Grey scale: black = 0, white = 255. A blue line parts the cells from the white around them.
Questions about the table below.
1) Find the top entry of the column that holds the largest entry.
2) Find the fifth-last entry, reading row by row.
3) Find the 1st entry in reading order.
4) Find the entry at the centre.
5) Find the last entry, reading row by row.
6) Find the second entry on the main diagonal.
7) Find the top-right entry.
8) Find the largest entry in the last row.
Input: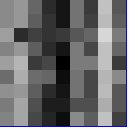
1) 193
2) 13
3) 138
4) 0
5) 64
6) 151
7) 87
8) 193

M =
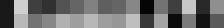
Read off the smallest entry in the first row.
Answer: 5
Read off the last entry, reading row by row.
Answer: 89
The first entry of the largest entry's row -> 25
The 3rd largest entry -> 191
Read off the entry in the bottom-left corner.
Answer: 25
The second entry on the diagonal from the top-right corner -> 19
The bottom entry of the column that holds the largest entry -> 184
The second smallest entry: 11
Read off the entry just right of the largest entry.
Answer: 63
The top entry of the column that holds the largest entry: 207

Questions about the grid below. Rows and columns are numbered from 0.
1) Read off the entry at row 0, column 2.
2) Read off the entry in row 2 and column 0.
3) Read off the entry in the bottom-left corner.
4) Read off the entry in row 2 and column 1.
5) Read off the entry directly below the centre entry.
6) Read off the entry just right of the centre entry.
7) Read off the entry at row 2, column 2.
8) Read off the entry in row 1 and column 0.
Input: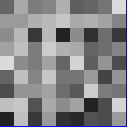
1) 124
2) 140
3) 34
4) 184
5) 117
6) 212
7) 56
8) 154

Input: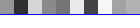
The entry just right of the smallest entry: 213
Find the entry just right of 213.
138

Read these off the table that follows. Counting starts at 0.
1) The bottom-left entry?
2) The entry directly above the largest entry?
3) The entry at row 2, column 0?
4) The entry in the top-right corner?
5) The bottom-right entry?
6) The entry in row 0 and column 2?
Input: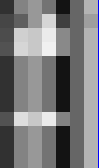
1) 49
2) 235
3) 76
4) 179
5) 179
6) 152

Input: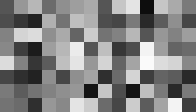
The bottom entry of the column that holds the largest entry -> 92
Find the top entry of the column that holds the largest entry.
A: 13
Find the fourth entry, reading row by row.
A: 107
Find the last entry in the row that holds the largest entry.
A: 136
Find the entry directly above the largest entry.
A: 243
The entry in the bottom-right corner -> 62
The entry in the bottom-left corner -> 115
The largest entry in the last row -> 243
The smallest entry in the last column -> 41
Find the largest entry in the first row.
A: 228
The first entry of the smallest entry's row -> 85
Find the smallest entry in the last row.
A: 47
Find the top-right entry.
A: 122
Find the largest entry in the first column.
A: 220
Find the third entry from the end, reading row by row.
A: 164
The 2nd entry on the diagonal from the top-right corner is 143
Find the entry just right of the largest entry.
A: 220
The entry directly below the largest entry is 62
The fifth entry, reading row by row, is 143
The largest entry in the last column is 158

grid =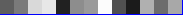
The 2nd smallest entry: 33
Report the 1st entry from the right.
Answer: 168
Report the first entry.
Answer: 94
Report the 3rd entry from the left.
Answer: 217

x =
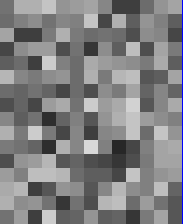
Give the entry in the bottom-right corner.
86
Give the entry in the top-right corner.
164
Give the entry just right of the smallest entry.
70
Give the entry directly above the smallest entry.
141
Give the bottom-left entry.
114
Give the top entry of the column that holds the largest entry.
164
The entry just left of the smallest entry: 128
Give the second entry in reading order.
176
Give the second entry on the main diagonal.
128
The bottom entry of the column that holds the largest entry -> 148
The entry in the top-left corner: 114
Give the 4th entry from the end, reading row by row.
54
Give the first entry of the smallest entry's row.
122
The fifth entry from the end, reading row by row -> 100
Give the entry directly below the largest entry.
78
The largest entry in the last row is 204
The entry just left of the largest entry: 134
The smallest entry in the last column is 70
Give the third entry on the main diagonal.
62
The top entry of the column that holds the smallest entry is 62
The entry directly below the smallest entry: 54
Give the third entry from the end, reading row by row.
122
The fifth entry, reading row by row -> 148
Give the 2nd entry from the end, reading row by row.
164

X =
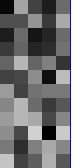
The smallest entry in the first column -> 8
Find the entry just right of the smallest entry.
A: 202
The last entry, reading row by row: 87
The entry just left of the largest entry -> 72
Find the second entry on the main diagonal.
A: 79
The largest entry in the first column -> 196
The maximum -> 209
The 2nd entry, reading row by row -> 163
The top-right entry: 107
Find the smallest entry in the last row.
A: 66
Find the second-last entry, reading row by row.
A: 175
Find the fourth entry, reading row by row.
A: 29
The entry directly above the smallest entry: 72
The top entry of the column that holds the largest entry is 66
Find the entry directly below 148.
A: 21
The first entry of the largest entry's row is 141
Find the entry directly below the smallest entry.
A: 169
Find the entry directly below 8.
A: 79

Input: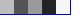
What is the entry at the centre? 154
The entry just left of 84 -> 189

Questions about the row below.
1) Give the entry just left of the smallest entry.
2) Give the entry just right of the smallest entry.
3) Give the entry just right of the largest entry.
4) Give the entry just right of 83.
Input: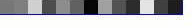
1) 97
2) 160
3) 64
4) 44
